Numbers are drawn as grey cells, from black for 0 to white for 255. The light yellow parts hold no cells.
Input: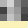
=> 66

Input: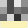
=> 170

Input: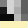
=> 110

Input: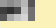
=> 113

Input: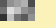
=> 145

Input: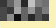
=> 56

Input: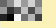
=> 64
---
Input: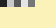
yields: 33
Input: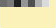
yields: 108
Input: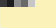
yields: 58
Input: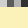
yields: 207
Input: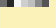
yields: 110
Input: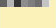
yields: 98
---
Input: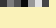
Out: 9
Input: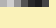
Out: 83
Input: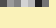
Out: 211
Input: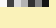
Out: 179
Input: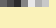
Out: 132
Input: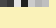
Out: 31
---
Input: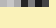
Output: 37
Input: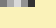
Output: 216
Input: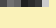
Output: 31
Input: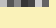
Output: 54
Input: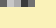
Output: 172
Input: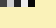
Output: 36
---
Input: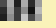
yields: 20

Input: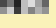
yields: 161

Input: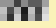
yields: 65

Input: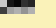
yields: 49

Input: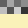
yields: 109

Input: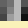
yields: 185

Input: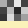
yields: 39
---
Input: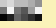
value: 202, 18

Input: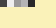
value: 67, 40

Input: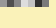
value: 152, 122

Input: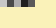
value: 199, 90

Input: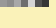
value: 152, 54

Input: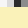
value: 246, 140

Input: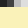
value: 35, 222

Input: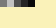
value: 121, 9

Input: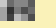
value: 199, 78

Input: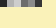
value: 38, 54
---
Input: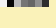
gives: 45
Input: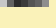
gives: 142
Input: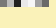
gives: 105
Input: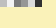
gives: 49
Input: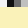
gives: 191
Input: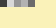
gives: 107
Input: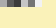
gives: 242
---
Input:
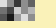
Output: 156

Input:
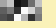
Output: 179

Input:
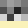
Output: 64

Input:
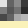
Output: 99

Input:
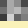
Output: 209

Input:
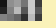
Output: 48

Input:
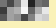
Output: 131

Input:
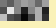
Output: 63
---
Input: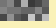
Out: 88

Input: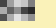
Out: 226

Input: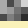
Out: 99

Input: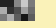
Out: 93

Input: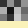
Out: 202

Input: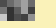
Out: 77

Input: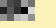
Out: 188
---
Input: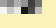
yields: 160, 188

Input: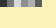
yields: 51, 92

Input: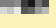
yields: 127, 185

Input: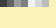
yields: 61, 188

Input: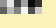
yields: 148, 202

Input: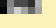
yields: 19, 163

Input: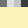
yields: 114, 58

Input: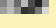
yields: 133, 214
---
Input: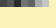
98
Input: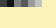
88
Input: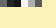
245
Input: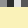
45
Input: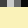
202
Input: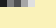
80
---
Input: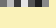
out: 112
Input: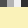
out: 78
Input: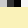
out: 203
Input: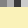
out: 130
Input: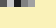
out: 86
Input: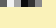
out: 95
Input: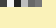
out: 65
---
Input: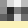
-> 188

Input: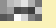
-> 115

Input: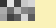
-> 213

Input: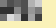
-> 205

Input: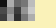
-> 188

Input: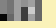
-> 103

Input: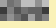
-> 190
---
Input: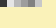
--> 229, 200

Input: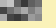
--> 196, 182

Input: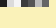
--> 245, 219

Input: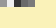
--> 240, 152

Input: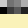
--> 203, 174

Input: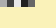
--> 232, 173

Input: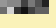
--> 209, 150

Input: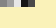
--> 231, 160
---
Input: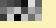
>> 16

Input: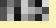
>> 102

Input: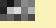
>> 87

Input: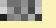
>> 141

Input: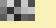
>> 63

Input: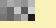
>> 158

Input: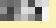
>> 78

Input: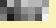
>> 183

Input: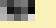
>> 109

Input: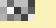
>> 191
